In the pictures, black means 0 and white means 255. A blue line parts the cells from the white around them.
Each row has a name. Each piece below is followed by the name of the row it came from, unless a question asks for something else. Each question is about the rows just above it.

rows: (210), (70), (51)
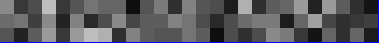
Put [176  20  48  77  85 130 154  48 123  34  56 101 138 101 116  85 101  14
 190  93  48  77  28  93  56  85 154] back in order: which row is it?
(210)
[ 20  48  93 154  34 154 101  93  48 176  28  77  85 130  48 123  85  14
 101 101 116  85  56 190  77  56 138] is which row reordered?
(210)
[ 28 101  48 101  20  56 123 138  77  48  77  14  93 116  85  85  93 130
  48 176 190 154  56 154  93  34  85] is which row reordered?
(51)
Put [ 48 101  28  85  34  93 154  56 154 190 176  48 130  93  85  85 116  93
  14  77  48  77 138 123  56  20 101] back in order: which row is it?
(51)

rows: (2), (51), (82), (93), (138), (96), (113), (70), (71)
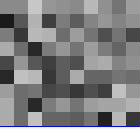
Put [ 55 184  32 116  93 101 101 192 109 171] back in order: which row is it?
(71)
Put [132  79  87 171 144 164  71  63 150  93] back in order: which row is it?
(138)

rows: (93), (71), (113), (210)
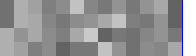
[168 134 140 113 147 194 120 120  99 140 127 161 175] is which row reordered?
(210)
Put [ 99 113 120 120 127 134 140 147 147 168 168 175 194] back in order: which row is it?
(71)
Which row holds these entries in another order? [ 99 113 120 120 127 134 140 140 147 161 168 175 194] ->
(210)
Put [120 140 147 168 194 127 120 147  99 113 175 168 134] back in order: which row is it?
(71)
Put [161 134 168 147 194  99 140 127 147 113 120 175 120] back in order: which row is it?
(93)
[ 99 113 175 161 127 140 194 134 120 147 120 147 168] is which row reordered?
(93)
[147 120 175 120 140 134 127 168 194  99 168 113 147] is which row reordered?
(71)

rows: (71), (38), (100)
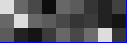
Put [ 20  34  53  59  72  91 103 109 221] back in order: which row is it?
(100)
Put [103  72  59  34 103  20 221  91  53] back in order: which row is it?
(38)
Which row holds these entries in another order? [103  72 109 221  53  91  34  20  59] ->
(100)
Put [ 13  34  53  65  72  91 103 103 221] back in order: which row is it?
(71)
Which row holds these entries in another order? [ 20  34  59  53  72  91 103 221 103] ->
(38)

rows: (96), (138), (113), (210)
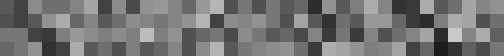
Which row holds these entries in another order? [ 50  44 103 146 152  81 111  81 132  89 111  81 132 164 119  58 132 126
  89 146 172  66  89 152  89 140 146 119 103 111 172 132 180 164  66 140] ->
(138)
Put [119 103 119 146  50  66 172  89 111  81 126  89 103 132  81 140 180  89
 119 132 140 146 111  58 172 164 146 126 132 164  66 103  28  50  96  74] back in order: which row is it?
(210)
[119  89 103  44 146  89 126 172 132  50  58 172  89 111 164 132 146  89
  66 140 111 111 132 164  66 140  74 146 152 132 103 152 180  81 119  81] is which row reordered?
(96)
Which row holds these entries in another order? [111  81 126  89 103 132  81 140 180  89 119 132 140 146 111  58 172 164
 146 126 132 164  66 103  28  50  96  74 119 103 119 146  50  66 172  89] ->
(210)
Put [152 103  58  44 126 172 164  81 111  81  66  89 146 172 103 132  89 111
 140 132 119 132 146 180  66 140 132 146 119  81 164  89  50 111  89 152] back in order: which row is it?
(138)
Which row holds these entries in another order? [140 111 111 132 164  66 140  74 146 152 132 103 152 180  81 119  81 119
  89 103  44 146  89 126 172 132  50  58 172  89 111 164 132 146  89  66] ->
(96)
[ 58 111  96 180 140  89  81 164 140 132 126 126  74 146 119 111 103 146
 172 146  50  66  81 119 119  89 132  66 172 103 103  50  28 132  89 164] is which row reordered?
(210)

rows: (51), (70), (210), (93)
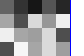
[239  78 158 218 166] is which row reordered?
(210)
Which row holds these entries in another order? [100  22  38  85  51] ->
(51)
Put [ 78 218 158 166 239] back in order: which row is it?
(210)
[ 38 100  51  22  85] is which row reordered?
(51)
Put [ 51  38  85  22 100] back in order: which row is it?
(51)
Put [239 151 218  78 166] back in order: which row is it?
(70)
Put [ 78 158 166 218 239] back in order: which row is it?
(210)

